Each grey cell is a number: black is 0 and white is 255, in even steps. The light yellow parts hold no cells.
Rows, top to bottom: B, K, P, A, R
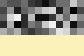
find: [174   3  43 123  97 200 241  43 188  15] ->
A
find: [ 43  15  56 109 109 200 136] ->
B
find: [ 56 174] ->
P
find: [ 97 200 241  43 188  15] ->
A

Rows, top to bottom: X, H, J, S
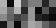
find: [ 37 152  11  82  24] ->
H
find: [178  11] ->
X
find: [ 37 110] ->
X
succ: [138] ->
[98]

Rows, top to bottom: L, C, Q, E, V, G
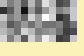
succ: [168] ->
[90]
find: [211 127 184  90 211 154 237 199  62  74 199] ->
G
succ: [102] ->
[211]
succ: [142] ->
[154]
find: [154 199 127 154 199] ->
C

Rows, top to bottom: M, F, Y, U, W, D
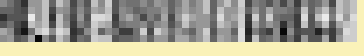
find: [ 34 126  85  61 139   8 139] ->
W
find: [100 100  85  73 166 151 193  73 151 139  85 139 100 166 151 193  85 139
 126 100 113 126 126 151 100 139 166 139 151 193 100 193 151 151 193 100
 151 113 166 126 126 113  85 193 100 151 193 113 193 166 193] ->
F
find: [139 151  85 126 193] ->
U
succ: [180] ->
[166]

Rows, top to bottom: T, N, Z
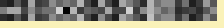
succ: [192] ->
[113]
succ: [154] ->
[87]

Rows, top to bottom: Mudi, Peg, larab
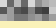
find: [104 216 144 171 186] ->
Mudi
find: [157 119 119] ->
larab

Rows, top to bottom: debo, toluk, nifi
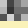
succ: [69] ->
[124]
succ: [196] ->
[69]
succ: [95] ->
[180]
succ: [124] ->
[165]
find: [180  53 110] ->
toluk
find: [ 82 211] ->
nifi

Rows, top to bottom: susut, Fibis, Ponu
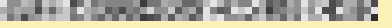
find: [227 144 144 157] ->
Ponu
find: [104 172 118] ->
Ponu
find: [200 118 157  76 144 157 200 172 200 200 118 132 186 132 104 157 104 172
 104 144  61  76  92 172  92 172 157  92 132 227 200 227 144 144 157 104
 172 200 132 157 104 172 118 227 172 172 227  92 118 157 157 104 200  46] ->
Ponu
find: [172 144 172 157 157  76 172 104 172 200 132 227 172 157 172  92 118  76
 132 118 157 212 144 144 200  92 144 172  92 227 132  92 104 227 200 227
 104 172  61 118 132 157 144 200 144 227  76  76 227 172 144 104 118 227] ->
Fibis
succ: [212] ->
[144]

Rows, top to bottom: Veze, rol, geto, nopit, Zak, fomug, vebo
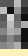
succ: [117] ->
[173]
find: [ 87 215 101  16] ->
geto
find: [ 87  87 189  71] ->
Veze
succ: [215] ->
[101]
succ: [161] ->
[16]

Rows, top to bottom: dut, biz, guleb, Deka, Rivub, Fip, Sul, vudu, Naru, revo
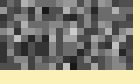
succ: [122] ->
[79]
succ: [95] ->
[108]
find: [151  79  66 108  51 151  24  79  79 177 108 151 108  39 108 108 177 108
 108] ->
biz
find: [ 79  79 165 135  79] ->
Fip

